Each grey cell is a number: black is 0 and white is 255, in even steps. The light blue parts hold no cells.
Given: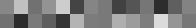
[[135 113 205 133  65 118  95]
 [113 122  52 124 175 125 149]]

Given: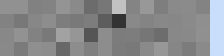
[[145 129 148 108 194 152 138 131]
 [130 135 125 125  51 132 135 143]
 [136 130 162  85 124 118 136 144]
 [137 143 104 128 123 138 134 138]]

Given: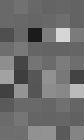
[[105 104 102]
 [105 102 110]
 [ 79  27 214]
 [110 101 100]
 [142 116 124]
 [162  86 120]
 [ 65  85 136]
 [ 90 105 112]
 [107 101 102]
 [110 145  90]]

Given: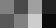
[[129 160]
 [ 89 205]]

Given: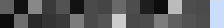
[[ 97 136  82  74 105  30 187  75]
 [ 13  41  58  74 204  76  95  77]]

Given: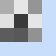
[[173 149]
 [224 230]
 [ 92 146]]
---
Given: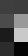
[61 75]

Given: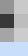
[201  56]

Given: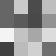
[190  73 195  64]

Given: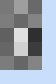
[105 105  96]

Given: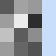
[153 235 193]

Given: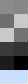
[135 111]

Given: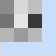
[190 229 181]
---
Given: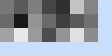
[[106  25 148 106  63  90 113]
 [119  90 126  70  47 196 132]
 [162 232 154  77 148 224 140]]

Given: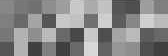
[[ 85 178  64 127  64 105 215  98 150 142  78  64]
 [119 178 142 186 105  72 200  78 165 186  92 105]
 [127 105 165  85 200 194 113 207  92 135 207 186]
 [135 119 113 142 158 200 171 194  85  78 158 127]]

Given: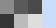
[[ 53 187 222]
 [139  90  74]]

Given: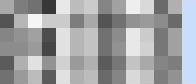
[[ 84 182 246 203 203 125 169  84 113 146 154 140 106]
 [ 91 176 225 146 209 154 176  91 119 195 169 133 125]
 [113 154 188  91 225 176 188 106 133 217 195 125 146]
 [133 146 161  77 225 182 195 113 140 232 203 119 161]
 [140 140 154  69 225 182 195 113 146 232 209 119 161]
 [169 125 113  55 232 188 203 133 161 238 217 106 176]]

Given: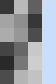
[[ 41 119 206]
 [ 55 186  96]
 [ 68 103 200]
 [ 76 180 194]
 [164 143  55]
 [172 151  76]]

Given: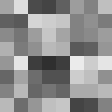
[[ 96  89 213 205 198 130 144 123]
 [102 164 109  81  81 205 191 144]
 [130 185 102 117 102 171 171 185]
 [138 117 157 198 164 130 138 157]
 [150 229  61  47  61 235 205 229]
 [164 221  75  68  96 157 130 191]
 [177 123 144 185 177  89  96 150]
 [185 109 150 191 198  68  75 130]]
